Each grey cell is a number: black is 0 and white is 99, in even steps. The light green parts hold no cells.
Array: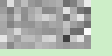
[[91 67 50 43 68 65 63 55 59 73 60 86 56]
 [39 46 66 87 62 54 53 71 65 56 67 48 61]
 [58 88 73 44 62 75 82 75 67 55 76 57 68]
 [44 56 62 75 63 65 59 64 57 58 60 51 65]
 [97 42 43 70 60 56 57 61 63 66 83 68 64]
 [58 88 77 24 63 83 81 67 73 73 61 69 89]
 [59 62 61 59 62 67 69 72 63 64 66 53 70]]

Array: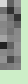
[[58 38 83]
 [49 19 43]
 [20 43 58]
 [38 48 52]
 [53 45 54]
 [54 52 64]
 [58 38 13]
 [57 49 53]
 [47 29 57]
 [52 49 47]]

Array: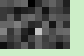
[[12 28 38 31 17  0 41 38 31 35]
 [17 25 27  7 31 16 13  8 20 22]
 [31 32 37 19 32 42 38 16 37 22]
 [18 36  8 42 19 16 35 49 40 40]
 [41 40 29 39 76  7 14 36 21 51]
 [31 24 32 24 39 27 10 30 23 33]
 [21  8 23 26 38 17 37 23 16  6]]

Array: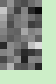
[[50 42 30 35 57 42]
 [ 4 15 51 25 48 77]
 [34 43 53 46 37 65]
 [29 24 50 47 30 58]
 [55 50 65 38 40 51]
 [38 54 49 41 35 45]
 [86 75 36 47 54 16]
 [30 21 16 34 55 51]
 [50 52 13 55 45 28]
 [14 44 32 34 69 46]]

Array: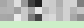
[[49 82 81 68 79 80 12 24 59 86 70 65]
 [76 70 81 72 79 72 89 63 78 62 70 69]
 [55 65 81 72 84 81 26 47 78 91 64 65]]

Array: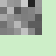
[[59 13 79 57 59 71]
 [57 51 48 33 71 45]
 [34 50 49 52 57 65]
 [36 36 52 71 55 44]
 [34 53 75 58 51 49]]
